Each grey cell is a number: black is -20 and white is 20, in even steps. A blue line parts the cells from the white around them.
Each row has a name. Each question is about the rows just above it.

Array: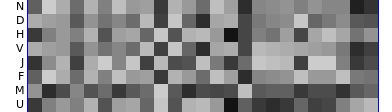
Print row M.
[  3 -13  -8   1  -7  -3 -11  -6  -3  12  -6 -13  -8  -9  -8  10  -6  -5
  -5 -11  -8  -8 -12  -6  -4]
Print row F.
[ -5  12   7  -3   8   0  10   4   5 -11   8   4  -3  10   5 -13   1   2
   3  10   4   4  10  -1  -2]

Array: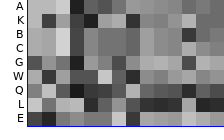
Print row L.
[ 11  -2   8   9 -13  -5   3  -7 -12 -13 -12   6 -14 -13]
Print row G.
[ -7   3  -2 -15   4   0  -8   2   7   8   6  -8   8   6]
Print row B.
[  7   6  13  -9   1  -2  -2  -4   5   2   1 -11  -3  -1]

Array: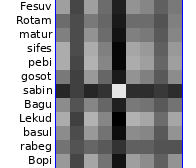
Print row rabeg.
[ -2  -7  -4  -6 -12  -5  -5  -7  -7]
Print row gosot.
[ -1 -10   4  -4 -16   3   0  -6   2]
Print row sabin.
[-14 -10 -14 -12  16 -13 -13 -11 -13]
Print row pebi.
[  7  -9   8   1 -19   7   5  -4   5]

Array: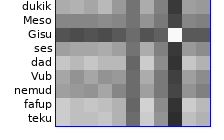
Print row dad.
[ 11   9  11   9   9  -4  12   2 -12  11   8]
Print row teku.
[ 12  10  10  11   8  -3  12   3 -13  10   8]
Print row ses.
[  5   6   6   7   5  -2   7   0 -11   4   2]

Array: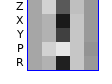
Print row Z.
[ 6 13 -6 10  4]
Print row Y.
[  6   8 -10  11   4]
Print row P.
[ 6 13 16 11  3]
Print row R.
[  6   8 -15  11   4]
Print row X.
[  6   8 -16  11   4]

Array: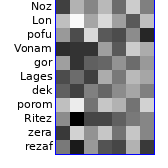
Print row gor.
[  5 -12  -5  -4   3  -3   4]
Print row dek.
[ -5 -10   0  -4   2   6   0]
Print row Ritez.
[  2 -20  -9  -9  -5  -1   1]
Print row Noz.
[-10   8   1   9  -3  12   0]

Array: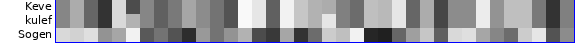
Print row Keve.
[  1   7  -4 -12  14  -8   1  -5  -1   6   2  -2  -7  19  16  -5  18  11
   8   7   0  -3  10   9  16  -4   7  -9   2   2  17   3  10  10  -1 -12
   0]

